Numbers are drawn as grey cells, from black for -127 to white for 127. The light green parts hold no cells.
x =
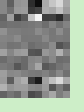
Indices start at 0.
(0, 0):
7
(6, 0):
0
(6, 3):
0
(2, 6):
-65
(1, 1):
-15
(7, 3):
30
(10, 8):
8
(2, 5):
116
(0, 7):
69
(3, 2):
-14
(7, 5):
-45
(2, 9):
-24
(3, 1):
-13
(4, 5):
11
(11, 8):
90
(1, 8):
64
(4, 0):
17
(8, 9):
-16
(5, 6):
8
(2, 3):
-38
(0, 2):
19
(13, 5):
-42
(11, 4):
-68
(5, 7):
-7
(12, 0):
50
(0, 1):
-32
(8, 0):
-19
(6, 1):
-12
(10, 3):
0
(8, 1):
-6
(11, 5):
-100
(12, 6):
27
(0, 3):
24
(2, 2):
-65

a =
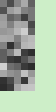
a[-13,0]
-4
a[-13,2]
6
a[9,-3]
-28
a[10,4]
23
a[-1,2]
39
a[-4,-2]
-69
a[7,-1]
-81
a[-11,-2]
-63
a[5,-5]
42
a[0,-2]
41
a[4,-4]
29
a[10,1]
18
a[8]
[-31, -68, -77, -45, -12]
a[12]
[-83, -68, 39, 65, 68]
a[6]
[2, -78, -15, 54, 60]
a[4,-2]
77
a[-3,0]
38
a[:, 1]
[-51, 28, -28, 2, 29, 39, -78, -1, -68, -16, 18, -52, -68]
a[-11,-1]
-8
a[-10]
[34, 2, 42, 38, -54]
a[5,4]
56
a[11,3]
-71

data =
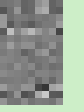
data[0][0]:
-12
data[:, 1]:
[-9, -15, -16, -37, 63, 3, 29, 3, 3, -7, 3, -4, 4, -18, -9]
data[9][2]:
15
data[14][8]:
14
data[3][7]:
-5
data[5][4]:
0
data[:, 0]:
[-12, -41, 24, 26, -35, -8, 1, -5, 6, 0, 10, -6, 28, -41, 19]
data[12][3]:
21
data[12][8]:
46
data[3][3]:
-23
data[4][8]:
-57
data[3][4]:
-35
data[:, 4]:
[-21, -22, -14, -35, 56, 0, 16, -15, -15, 9, -14, 6, 18, -35, -12]
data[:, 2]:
[-1, 21, -4, -9, 6, -6, 3, -3, -2, 15, 0, -1, 0, 18, -11]
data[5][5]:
-5
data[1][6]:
44
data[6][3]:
16
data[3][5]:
-15
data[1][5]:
32
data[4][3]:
33
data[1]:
[-41, -15, 21, -28, -22, 32, 44, -29, -34]
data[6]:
[1, 29, 3, 16, 16, -14, -5, 17, -11]
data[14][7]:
-11
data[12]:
[28, 4, 0, 21, 18, -56, -73, 35, 46]
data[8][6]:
-5
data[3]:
[26, -37, -9, -23, -35, -15, -5, -5, 27]
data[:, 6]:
[31, 44, -10, -5, 4, 3, -5, 24, -5, -4, 3, -1, -73, 72, -5]

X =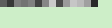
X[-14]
-34
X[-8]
6
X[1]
-72
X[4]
0

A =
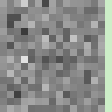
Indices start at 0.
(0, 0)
34
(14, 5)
26
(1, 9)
-5
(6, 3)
5
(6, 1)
-41
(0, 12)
13
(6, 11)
6
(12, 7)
8
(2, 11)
1
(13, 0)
-8
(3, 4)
52
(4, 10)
8
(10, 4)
21
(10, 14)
25
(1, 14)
10
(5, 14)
34
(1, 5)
14
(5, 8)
28
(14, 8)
29
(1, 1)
2
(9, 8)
21
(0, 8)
-2
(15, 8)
-2
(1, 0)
21
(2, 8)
7
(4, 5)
1
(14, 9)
19
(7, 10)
27
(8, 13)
-17
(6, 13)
-15
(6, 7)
23
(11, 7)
0
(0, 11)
19
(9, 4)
40
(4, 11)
8
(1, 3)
-10
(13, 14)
11
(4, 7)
15

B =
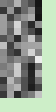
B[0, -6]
-2
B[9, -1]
-18
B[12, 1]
29
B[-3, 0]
-72
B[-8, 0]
63
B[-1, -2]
-2
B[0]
[-2, -11, 50, -21, -50, -107]
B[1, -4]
-72
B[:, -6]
[-2, -72, 30, 29, 28, -44, 63, 11, 16, -4, 14, -72, -35, -70]
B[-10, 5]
-95
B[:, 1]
[-11, 21, -61, -13, -30, -10, -62, -52, -15, 15, 0, 54, 29, 36]
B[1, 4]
16
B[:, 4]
[-50, 16, 44, -85, -51, 69, 35, 83, -26, -97, -92, -88, -97, -2]
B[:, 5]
[-107, -100, -106, 14, -95, -38, 37, 7, 108, -18, 46, -13, -60, 66]
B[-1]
[-70, 36, -84, -27, -2, 66]
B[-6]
[16, -15, 11, -4, -26, 108]
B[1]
[-72, 21, -72, -23, 16, -100]
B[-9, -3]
4

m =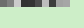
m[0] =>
-18
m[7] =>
-67
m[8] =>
34
